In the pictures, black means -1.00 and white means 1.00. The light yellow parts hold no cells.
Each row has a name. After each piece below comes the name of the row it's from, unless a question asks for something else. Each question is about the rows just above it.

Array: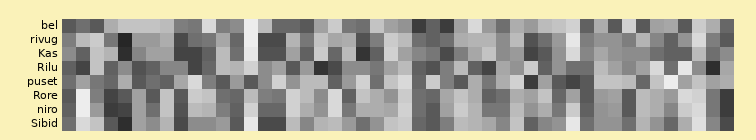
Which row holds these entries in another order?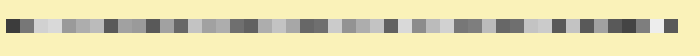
Rore
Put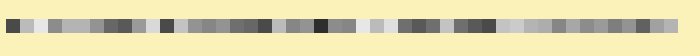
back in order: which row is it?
Sibid
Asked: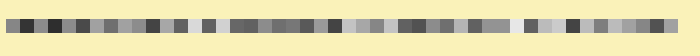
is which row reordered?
Kas
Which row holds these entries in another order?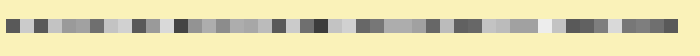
Rore

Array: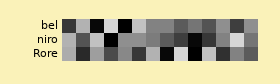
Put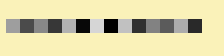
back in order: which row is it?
Rore
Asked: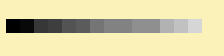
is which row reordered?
bel
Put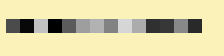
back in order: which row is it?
Rore

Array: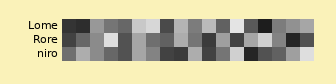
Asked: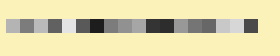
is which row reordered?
Lome
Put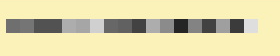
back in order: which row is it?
niro
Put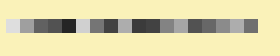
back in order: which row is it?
niro
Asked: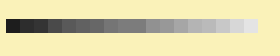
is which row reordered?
Lome
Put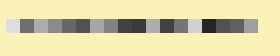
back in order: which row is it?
niro

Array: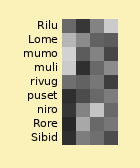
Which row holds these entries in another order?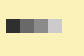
muli
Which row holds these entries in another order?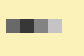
niro
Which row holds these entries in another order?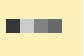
Rilu
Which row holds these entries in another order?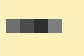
Sibid
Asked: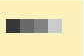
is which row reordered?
Rilu
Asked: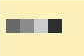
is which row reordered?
muli

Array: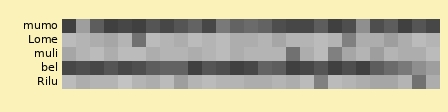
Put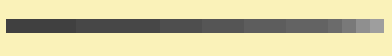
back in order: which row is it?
mumo
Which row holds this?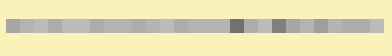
muli
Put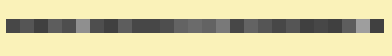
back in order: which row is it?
mumo
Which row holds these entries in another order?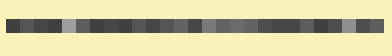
mumo
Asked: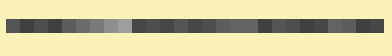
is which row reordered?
bel
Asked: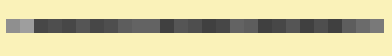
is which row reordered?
bel
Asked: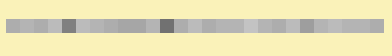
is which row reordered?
Rilu

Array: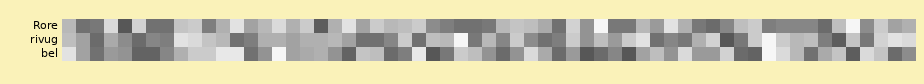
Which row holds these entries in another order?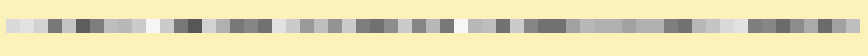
rivug
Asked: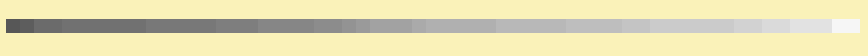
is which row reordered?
Rore
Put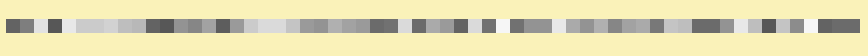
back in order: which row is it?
bel
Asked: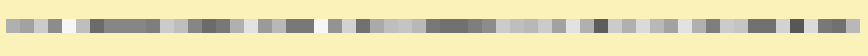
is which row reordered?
Rore
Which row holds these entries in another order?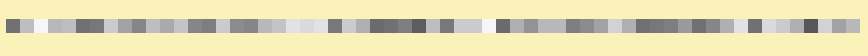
rivug
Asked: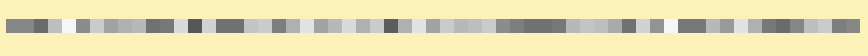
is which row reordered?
Rore

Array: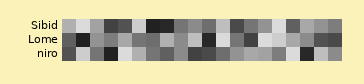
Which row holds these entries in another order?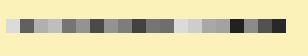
Sibid
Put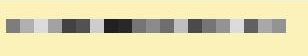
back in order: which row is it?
Sibid
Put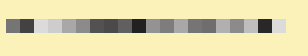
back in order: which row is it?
Lome
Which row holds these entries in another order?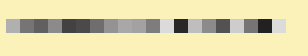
niro
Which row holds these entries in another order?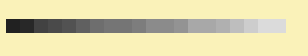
Lome
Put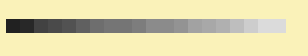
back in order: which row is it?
niro

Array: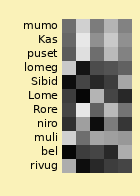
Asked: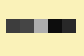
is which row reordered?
rivug
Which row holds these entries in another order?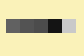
lomeg
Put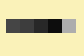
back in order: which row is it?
rivug
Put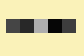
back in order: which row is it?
bel
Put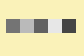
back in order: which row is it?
Rore
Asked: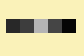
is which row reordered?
Lome
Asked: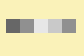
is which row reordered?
Kas

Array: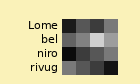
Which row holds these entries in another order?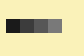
Lome
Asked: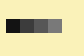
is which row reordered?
rivug
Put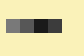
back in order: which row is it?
Lome

